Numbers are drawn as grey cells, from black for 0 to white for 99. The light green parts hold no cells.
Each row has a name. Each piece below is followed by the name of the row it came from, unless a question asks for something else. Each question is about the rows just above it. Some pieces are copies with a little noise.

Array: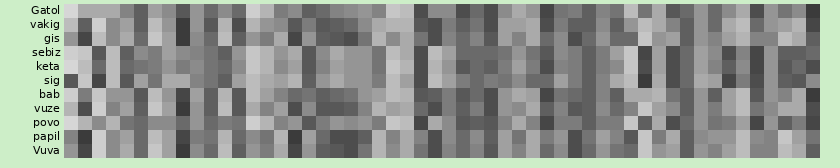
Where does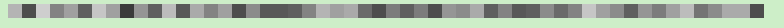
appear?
vuze
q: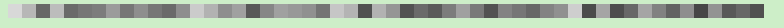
keta
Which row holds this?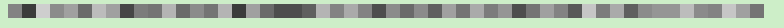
papil
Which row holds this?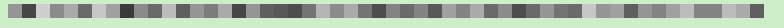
Vuva
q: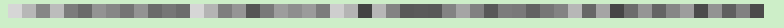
povo

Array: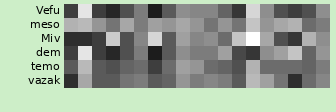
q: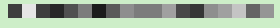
dem
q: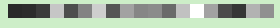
Miv

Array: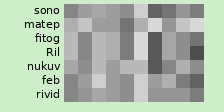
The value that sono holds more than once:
[61]
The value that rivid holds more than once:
[58]
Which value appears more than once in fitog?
[72]
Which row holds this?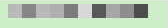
Ril

